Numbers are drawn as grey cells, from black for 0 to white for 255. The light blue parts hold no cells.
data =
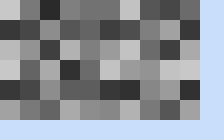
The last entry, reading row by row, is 162
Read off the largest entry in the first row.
200
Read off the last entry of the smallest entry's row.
107
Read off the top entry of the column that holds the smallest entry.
42
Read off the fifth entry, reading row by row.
114
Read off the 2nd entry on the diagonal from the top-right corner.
162
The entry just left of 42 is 121
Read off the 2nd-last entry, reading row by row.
86
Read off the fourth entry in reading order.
127

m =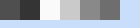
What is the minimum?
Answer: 52
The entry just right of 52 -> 250

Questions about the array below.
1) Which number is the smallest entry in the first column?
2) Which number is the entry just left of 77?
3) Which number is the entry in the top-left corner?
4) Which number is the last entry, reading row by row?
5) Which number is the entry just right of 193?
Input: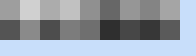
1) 84
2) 138
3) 158
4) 90
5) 144

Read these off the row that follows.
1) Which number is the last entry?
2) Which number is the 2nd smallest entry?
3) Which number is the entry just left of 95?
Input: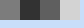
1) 211
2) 95
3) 50

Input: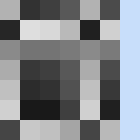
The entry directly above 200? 25
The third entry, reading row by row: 63
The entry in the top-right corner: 75
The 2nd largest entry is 216
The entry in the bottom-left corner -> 69
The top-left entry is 178
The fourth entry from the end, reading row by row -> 192
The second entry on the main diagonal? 222
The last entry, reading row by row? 185
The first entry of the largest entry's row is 38
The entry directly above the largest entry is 50
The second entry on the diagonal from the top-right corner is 32

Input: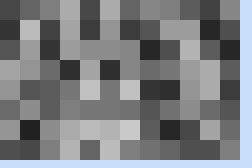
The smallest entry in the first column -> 53
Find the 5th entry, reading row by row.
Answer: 72
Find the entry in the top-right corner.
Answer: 134
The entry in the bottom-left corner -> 79
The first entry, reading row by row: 72
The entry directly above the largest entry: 113
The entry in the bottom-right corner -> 126
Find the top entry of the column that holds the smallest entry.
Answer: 100
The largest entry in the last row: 187
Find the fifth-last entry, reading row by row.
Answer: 113
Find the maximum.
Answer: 201
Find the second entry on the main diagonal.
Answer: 187
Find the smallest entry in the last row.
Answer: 72
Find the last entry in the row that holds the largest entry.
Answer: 107
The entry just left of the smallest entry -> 148
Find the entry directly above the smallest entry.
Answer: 141
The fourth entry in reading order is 171
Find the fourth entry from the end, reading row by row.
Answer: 100
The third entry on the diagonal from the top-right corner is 179
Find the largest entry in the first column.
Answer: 164
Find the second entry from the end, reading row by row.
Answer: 79
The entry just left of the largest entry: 179

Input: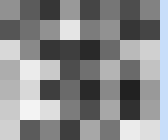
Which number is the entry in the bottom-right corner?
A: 222
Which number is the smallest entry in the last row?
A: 62
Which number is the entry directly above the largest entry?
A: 216
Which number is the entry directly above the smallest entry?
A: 106
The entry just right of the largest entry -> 222
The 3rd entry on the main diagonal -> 54
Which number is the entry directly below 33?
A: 48
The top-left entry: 145
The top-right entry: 130
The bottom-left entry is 208
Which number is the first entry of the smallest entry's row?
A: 180
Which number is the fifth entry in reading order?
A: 69
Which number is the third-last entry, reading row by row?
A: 118
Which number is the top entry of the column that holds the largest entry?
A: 91
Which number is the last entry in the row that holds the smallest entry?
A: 153
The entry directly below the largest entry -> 91
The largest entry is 243
